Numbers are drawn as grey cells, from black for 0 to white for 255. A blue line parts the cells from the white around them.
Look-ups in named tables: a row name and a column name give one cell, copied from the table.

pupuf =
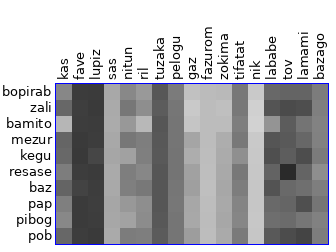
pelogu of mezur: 117
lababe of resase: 99
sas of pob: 170
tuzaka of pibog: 88
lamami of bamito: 116
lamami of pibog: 118

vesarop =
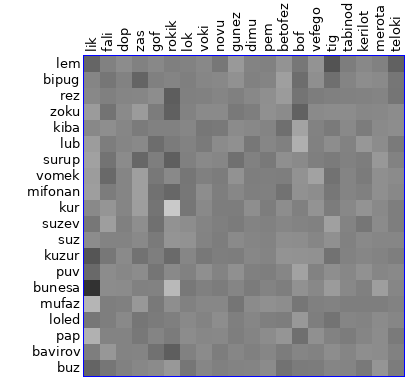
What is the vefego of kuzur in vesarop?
145
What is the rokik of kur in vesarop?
201
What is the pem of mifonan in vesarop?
128
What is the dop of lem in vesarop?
140
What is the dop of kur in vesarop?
133
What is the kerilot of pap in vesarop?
133
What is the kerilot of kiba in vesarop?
124
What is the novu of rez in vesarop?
133
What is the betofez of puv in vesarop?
134
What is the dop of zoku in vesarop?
138

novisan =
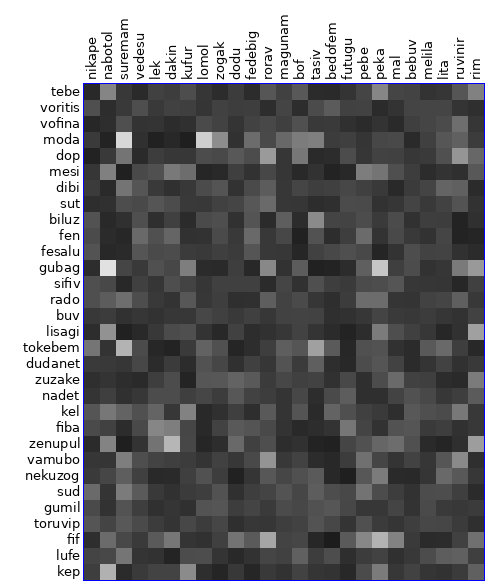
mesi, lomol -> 38
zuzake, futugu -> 72
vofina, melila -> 69
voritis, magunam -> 68
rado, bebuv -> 52
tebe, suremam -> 56
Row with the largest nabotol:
gubag

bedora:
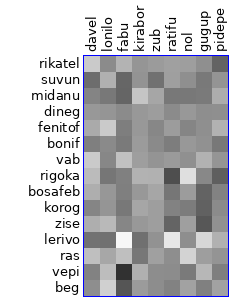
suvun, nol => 143
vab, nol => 144
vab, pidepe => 149
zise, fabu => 134
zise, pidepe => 145
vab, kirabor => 158
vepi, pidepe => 127
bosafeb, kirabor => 152
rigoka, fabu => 128
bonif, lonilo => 138
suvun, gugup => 121
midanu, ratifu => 120
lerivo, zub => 146
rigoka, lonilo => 118
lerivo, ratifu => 231
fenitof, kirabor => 152
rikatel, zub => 155
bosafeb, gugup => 99
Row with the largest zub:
rigoka

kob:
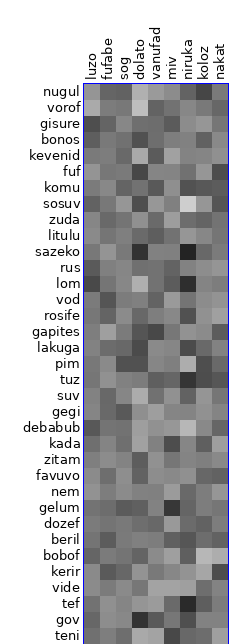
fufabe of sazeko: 148
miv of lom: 92
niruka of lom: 46
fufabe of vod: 85
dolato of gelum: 96
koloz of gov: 130
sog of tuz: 129
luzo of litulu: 138
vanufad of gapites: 72
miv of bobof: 159
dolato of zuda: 144
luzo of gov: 103
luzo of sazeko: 120
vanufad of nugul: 154
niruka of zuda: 109
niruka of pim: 173
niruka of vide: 159
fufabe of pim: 138
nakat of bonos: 137

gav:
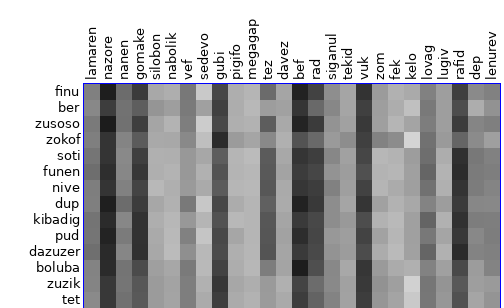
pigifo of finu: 174
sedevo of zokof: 191
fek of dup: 178
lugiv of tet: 151
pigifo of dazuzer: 175
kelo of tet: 201
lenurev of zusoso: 127
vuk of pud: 67
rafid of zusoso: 60
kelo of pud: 160
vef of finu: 120
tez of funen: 89
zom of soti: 183
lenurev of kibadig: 126
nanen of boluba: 116

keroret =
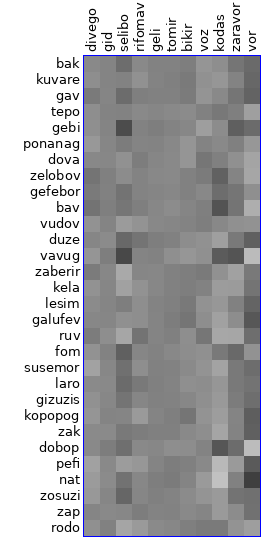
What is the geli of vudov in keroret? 136
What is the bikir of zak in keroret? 137
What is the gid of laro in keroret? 137
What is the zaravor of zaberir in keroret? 161
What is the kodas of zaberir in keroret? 145
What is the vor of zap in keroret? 113
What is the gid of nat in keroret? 139
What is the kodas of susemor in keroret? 163
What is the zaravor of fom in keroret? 105
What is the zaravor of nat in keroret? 129
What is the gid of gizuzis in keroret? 135
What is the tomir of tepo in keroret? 137
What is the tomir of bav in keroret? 140
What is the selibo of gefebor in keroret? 115
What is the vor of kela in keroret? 116
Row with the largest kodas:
nat

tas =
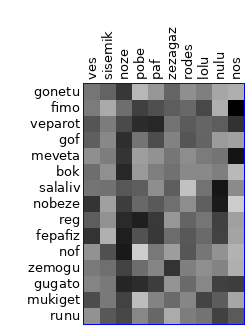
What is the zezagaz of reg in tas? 150
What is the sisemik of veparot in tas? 124
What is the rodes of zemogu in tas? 127
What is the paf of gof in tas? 77
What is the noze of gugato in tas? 37
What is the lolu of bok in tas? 137
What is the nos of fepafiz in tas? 164
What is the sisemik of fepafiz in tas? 176
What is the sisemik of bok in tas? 144
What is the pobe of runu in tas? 135
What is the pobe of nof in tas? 204
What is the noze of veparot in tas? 74
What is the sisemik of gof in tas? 136
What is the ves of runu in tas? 146
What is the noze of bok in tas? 39

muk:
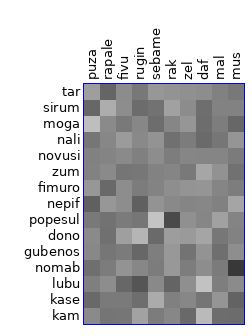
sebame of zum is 130
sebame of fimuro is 131
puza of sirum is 103
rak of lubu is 100
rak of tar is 147
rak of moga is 134
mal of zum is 146
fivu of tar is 140

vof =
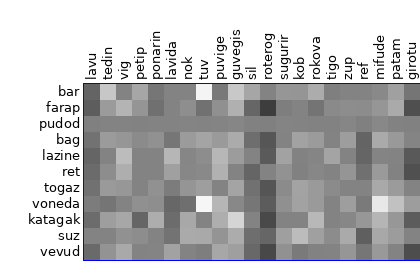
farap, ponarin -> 112
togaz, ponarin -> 145
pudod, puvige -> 132
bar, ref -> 131
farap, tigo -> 138
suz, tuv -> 169
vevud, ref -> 118
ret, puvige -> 177
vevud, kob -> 122
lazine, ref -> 101

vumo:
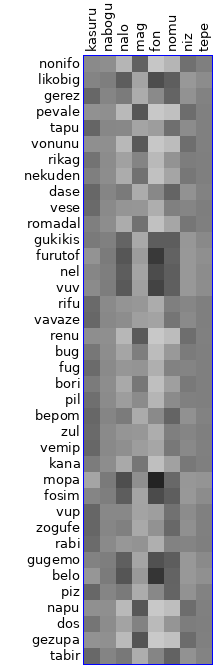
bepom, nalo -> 123
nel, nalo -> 93
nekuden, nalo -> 172
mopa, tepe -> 148
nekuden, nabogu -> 141
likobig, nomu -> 94
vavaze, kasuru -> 103
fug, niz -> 132
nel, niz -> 152
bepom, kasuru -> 103
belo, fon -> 53
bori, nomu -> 159
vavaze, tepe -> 127
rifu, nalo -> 148

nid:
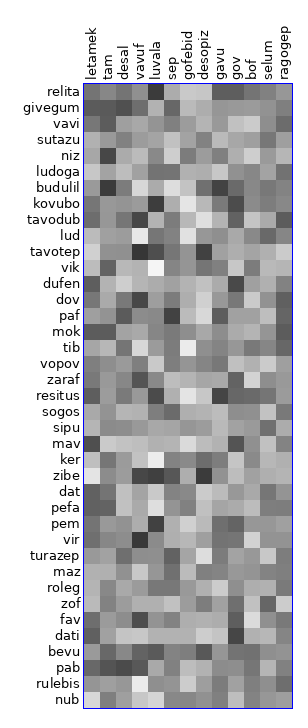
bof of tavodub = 196
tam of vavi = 92
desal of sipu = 141
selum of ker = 183
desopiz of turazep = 221
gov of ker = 197
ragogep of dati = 133
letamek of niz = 167
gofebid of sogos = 175
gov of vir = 117
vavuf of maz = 200
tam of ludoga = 163
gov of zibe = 189
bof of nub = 131
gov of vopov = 192
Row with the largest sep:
budulil

